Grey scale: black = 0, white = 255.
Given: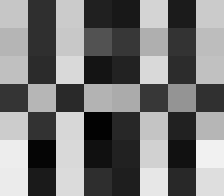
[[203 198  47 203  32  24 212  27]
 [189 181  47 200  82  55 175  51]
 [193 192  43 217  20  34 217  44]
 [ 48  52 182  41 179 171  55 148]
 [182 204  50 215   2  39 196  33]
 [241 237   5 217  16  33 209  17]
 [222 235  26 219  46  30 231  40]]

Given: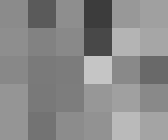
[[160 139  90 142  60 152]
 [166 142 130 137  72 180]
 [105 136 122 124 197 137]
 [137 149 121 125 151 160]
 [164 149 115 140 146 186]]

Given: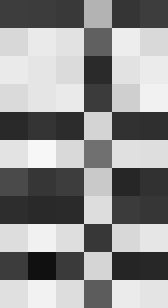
[[ 61  61  60  57 179  53]
 [217 216 234 226  96 237]
 [235 234 229 219  42 226]
 [241 218 229 234  59 207]
 [ 47  41  52  44 212  49]
 [222 227 247 217 112 224]
 [ 49  74  54  61 201  38]
 [ 54  45  41  42 221  59]
 [230 221 241 222  55 216]
 [ 39  60  16  58 213  37]
 [228 224 242 221  92 235]]

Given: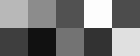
[[ 76 184 140  81 253]
 [224  62  17 115  50]]

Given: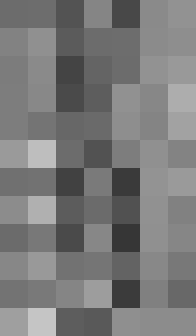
[[146 108 109  83 133  72 138]
 [142 130 144  91 108 109 139]
 [153 124 138  68 100 108 146]
 [173 125 136  74  93 145 135]
 [162 125 116 103 106 142 132]
 [131 154 190 108  82 125 144]
 [154 112 114  65 122  58 147]
 [129 140 176  92 107  81 145]
 [134 107 120  74 135  54 144]
 [120 135 153 114 117  99 136]
 [104 115 121 133 157  59 128]
 [140 159 197  93  89 143 140]]

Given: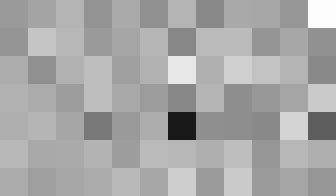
[[252 154 164 180 147 170 145 180 137 169 167 151]
 [145 149 197 183 154 165 182 135 186 187 149 167]
 [137 173 144 177 190 159 177 231 176 207 195 180]
 [202 178 171 157 190 168 156 135 180 142 152 165]
 [ 93 174 181 165 120 154 173  24 143 141 137 212]
 [174 183 169 170 179 157 187 183 175 190 151 183]
 [150 171 159 167 172 185 167 206 155 202 155 165]]

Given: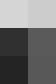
[[204 213]
 [ 90  48]
 [ 88  36]]
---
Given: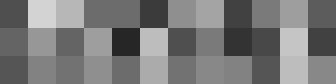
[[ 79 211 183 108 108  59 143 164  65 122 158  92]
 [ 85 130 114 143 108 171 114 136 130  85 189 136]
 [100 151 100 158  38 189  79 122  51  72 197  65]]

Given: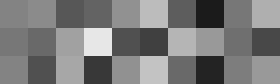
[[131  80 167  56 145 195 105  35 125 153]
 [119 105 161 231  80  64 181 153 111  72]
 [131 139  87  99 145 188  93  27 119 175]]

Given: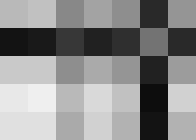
[[232 239 185 217 193  13 209]
 [224 224 170 209 178  19 178]
 [201 201 142 170 149  33 156]
 [185 193 136 163 142  41 149]
 [ 19  25  55  33  47 115  41]]

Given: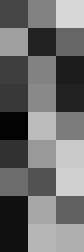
[[ 70 130 215]
 [109  82 208]
 [ 49 153 202]
 [ 16 182 175]
 [  3 188 124]
 [160  34 102]
 [ 16 167  96]
 [ 56 137  34]
 [ 62 130  28]]

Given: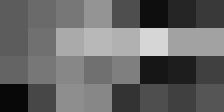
[[ 92 112 170 184 177 214 162 162]
 [  8  71 142 135  51  78  64  85]
 [100 119 135 112 127  22  29  64]
 [ 92 106 119 148  78  14  37  57]]

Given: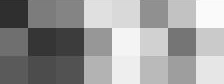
[[ 47 124 132 224 217 144 194 250]
 [ 90  76  82 179 238 186 158 230]
 [111  53  60 151 244 209 117 202]]

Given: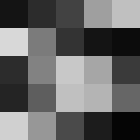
[[ 44 130 200 166  58]
 [ 36  94 192 180 102]
 [208 151  74  28   5]
 [ 20  44  66 159 192]
 [216 123  51  20  12]]
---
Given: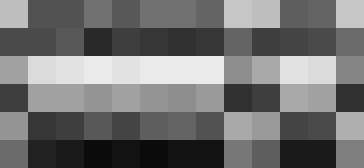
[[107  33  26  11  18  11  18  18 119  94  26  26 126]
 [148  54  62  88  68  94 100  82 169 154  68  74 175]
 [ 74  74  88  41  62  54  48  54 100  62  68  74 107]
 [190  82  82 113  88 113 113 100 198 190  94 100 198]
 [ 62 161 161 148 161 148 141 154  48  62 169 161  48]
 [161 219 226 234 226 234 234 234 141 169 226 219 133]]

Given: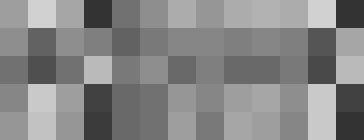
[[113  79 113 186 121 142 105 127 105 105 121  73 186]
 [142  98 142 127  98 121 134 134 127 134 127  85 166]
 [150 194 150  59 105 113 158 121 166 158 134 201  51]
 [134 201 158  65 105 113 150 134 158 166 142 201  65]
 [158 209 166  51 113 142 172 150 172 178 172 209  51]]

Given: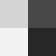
[[243  39]
 [213  72]]

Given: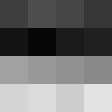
[[ 19   7  26  33]
 [ 62  77  69  54]
 [161 153 145 137]
 [212 219 205 227]]

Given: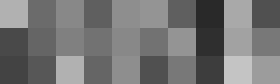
[[ 67  87 177 101 142  80 120  61 196 156]
 [ 73 101 128 114 136 114 148  47 162 120]
 [177 107 136  95 142 148  95  41 169  80]]

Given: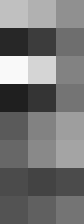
[[ 31  52 116]
 [ 39  60 110]
 [ 75  67  75]
 [ 83  96 116]
 [ 90 130 158]
 [103 137 164]
 [192 177 144]
 [249 213 130]]
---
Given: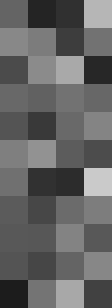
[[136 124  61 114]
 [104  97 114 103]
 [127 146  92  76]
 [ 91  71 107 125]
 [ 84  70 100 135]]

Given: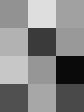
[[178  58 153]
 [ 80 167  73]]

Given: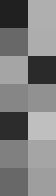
[[104 173]
 [134 145]
 [128 165]]

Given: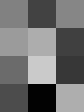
[[155 173  64]
 [ 76   2 174]]

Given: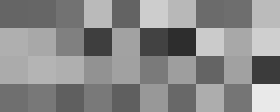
[[175 168 128  62 162  66  45 203 168 207]
 [111 120  95 121  95 152 104 173 117 233]]

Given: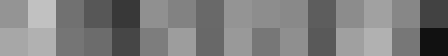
[[167 177 117 108  70 125 157 104 153 119 143  89 160 177 119  17]]
